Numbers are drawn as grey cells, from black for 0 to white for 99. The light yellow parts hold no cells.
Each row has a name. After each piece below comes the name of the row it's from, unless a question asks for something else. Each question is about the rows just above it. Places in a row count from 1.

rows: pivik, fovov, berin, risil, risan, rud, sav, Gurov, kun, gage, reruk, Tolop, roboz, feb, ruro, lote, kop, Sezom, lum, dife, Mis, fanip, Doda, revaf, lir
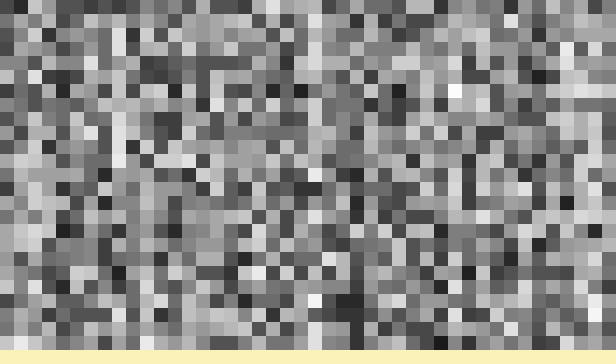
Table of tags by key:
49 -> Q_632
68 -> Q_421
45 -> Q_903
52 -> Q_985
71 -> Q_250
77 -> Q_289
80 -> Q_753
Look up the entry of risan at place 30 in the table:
Q_753
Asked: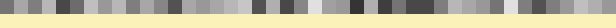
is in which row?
fovov
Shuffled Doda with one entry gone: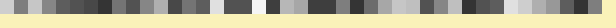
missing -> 55
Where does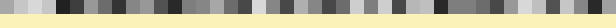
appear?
kop
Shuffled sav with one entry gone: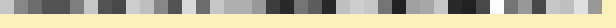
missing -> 39
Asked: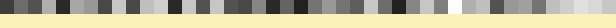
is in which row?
sav

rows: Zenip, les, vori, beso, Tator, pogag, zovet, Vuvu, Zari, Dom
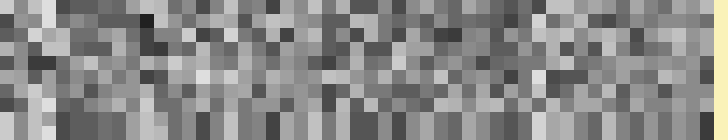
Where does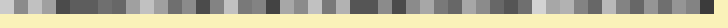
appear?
Zari
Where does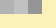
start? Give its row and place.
vori, 48

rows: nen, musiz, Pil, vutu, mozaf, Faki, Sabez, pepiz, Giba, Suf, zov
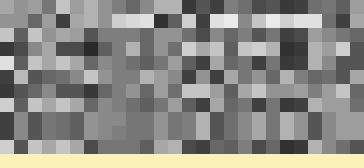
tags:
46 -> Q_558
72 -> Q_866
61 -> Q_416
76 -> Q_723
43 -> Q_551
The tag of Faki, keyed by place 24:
Q_551
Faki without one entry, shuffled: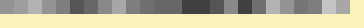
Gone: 72
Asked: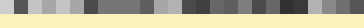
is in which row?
zov
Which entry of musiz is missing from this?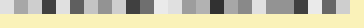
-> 84
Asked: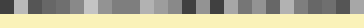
Faki

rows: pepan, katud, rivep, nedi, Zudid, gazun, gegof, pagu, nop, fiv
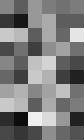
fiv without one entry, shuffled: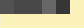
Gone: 55
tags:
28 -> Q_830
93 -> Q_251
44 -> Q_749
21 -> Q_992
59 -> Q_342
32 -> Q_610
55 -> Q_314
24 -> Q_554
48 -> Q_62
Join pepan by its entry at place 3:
Q_342
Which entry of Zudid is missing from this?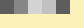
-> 28
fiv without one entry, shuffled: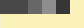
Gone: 32

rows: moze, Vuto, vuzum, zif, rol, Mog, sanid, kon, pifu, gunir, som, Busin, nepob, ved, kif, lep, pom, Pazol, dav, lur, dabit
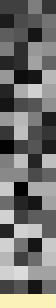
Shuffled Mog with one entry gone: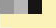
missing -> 5
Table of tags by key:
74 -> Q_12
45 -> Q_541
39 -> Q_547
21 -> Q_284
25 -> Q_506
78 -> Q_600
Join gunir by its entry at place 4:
Q_284
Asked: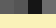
vuzum

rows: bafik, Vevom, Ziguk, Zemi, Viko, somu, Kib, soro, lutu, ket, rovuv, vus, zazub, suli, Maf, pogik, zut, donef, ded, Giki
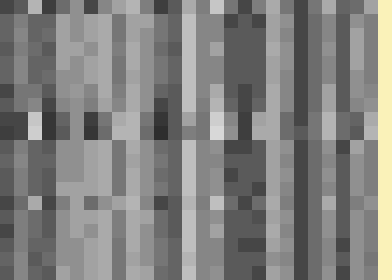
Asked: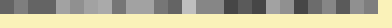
Vevom
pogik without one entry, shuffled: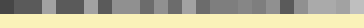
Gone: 31
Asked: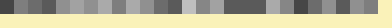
zut
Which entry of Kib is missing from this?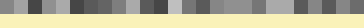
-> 59

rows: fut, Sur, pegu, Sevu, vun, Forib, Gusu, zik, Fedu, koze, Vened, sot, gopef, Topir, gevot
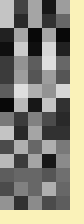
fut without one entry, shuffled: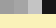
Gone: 26
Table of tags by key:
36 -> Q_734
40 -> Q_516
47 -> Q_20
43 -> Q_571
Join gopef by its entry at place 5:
Q_571
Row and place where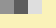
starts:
vun, 2
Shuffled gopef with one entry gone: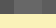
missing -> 43

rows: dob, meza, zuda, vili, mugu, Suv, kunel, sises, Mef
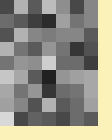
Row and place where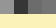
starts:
kunel, 3
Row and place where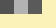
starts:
sises, 3
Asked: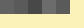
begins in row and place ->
Mef, 3
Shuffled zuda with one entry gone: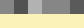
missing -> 48
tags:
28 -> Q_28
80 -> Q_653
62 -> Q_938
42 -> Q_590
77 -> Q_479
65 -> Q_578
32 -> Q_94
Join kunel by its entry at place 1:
Q_578
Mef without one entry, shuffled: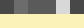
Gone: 38

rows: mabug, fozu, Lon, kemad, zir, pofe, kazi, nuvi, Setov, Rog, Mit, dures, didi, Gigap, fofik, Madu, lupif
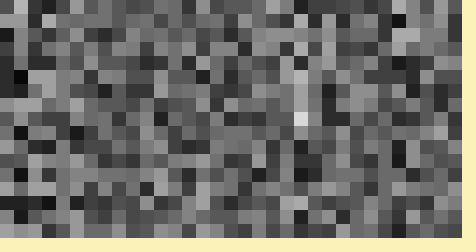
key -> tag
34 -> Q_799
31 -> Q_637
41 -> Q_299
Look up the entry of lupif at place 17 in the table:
Q_637
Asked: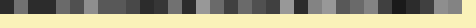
zir
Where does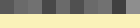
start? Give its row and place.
fozu, 9
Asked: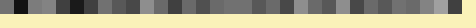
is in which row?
Rog
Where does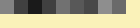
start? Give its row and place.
Rog, 4
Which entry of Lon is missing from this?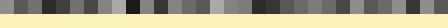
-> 37

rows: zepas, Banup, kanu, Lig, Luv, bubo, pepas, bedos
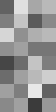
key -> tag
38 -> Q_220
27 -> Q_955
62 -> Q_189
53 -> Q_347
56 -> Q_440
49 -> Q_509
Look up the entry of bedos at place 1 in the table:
Q_347
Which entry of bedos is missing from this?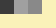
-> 59
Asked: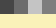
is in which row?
Luv

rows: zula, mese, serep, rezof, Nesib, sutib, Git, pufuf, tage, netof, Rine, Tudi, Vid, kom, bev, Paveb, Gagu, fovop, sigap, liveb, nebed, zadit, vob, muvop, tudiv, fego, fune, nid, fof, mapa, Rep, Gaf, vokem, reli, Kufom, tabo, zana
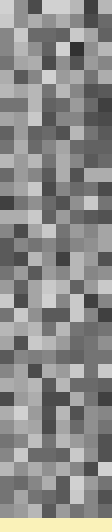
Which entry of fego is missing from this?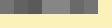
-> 49
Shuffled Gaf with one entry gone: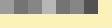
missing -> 74
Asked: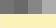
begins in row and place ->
Kufom, 1
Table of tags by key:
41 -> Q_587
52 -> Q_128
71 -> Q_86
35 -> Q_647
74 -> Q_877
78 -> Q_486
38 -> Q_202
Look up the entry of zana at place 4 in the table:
Q_647
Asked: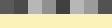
sigap

